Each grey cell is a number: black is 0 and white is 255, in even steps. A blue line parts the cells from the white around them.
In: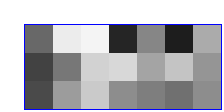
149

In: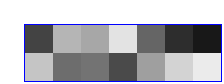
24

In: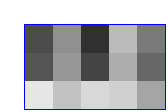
103

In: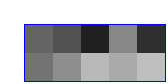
47

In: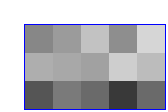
188

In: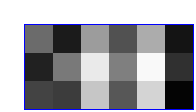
48

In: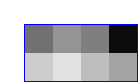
12

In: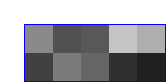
174

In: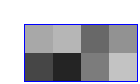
146

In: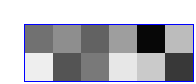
188
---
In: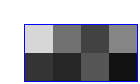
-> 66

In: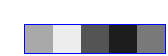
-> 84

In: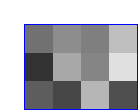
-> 127

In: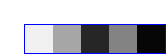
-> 38

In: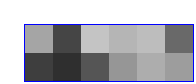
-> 196

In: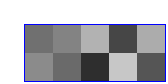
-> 178

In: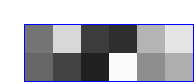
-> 60

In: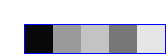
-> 195
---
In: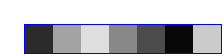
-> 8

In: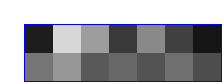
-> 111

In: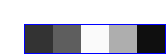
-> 174

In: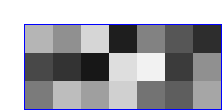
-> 94

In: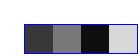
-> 15

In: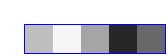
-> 39
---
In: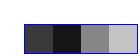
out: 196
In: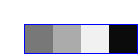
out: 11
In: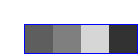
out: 50
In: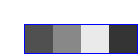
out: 52
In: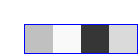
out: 218
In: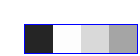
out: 165
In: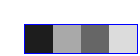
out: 220
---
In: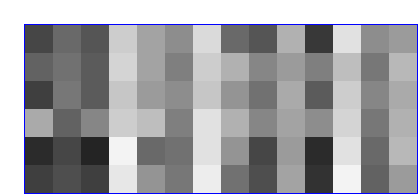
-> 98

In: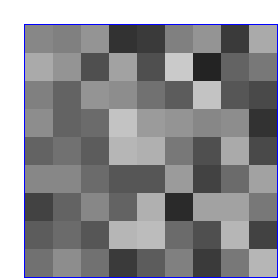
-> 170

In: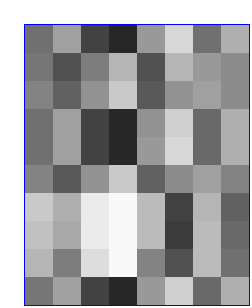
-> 118

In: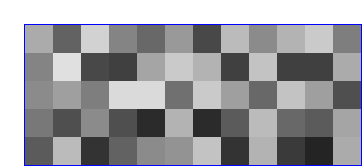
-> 132

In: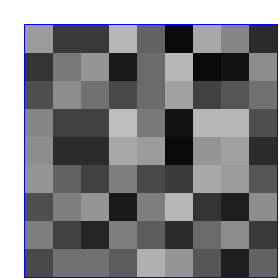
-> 52

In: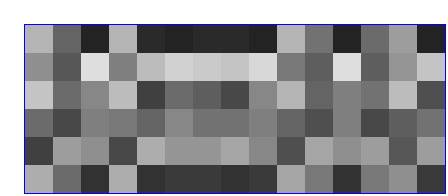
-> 143
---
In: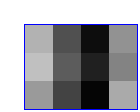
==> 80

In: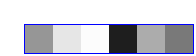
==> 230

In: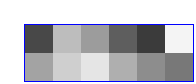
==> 189

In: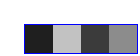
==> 194

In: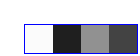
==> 31

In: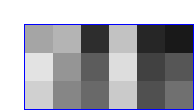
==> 180
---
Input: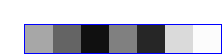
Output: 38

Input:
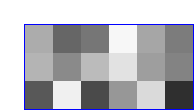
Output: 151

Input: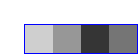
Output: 151

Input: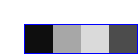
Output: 167

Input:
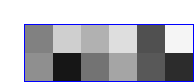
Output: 165

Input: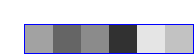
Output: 49
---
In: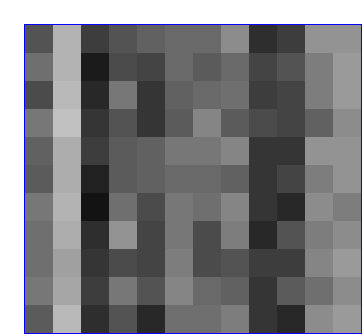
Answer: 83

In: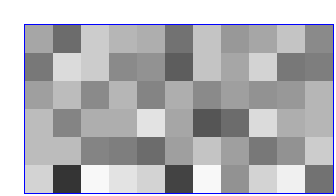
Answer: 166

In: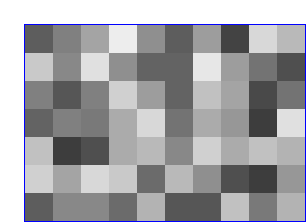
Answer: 93

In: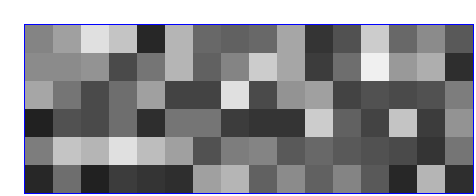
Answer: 132

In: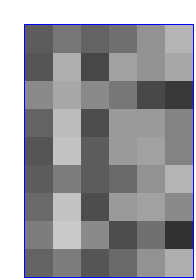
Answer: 92

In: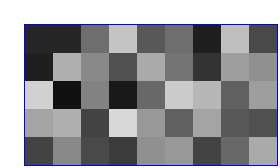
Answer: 38

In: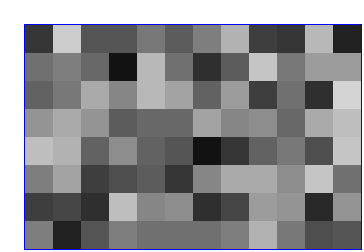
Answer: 54
